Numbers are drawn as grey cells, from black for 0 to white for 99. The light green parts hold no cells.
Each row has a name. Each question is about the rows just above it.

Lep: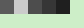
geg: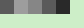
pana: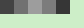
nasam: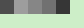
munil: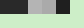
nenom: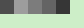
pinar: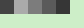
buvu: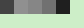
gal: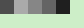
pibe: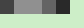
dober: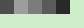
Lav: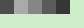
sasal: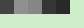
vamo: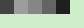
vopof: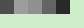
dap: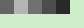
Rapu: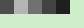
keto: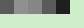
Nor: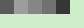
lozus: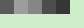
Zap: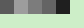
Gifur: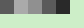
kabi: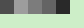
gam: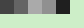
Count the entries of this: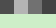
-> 4
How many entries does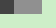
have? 3
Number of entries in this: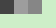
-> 3
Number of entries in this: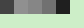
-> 5
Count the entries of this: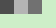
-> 3
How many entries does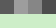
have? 4
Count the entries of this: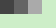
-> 3

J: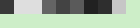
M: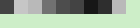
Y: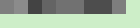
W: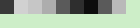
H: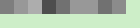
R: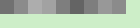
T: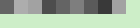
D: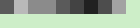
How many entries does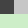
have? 2
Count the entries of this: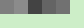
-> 5
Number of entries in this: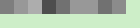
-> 9
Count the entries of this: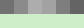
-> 6
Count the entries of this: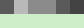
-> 6
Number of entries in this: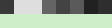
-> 8

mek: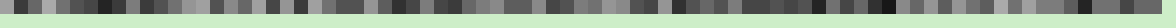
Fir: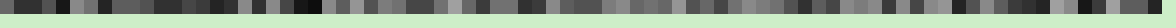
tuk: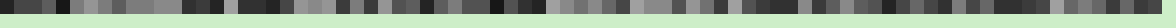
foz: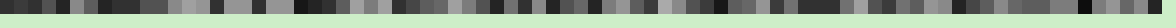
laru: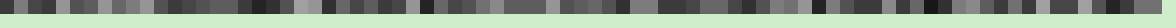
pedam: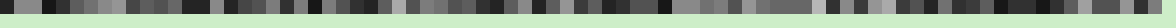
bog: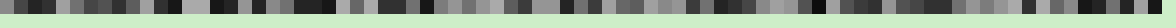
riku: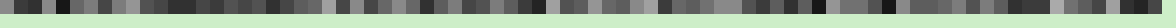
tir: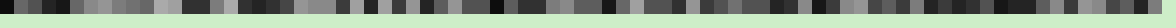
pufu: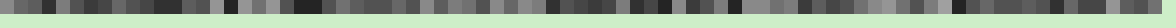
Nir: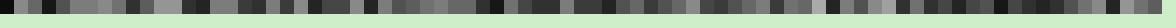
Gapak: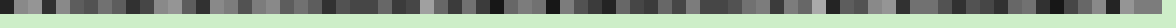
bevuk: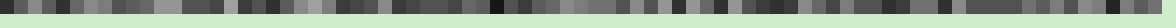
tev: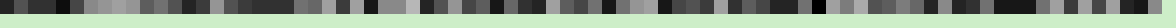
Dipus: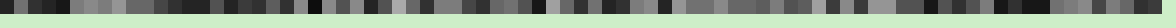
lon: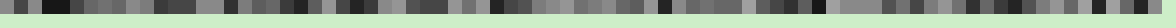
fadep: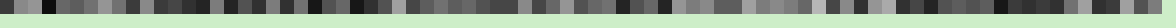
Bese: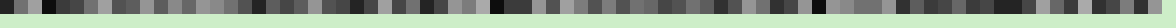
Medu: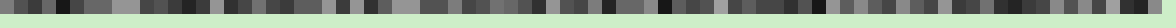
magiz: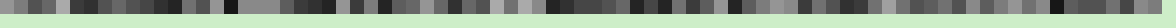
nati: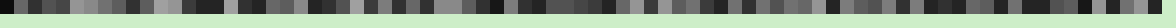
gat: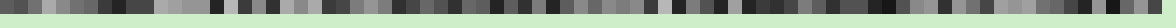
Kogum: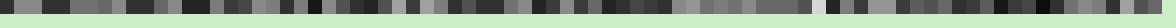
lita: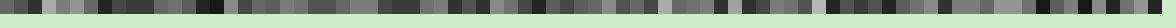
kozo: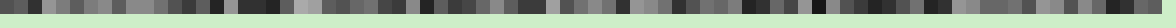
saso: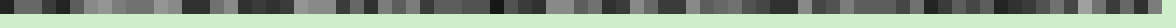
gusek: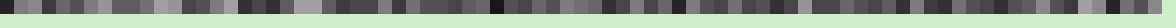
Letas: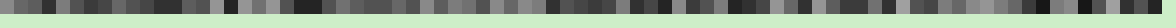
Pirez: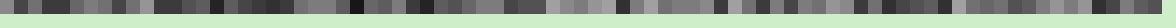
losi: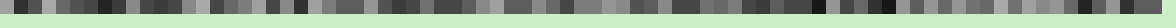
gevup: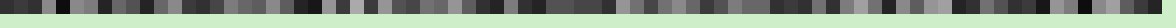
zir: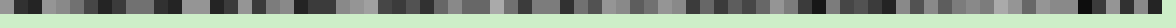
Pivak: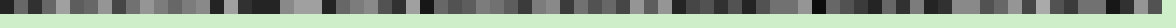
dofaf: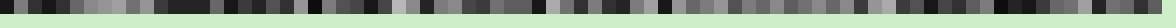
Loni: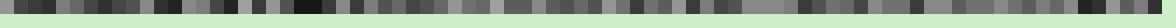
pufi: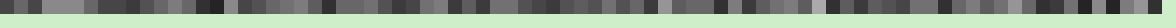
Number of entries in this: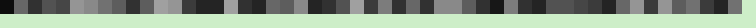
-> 53
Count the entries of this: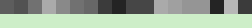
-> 18
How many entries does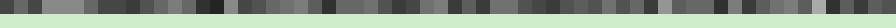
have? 64

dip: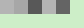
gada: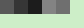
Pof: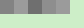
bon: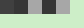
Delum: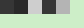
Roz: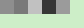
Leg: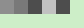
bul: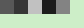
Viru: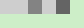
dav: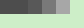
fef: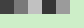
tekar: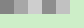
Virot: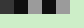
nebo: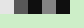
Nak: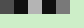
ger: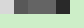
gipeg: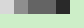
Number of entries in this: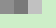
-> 3
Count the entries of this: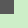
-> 1
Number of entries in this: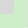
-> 1

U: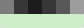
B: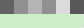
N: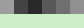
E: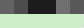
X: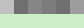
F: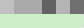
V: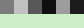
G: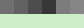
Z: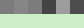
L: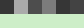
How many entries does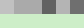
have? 6
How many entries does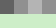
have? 4

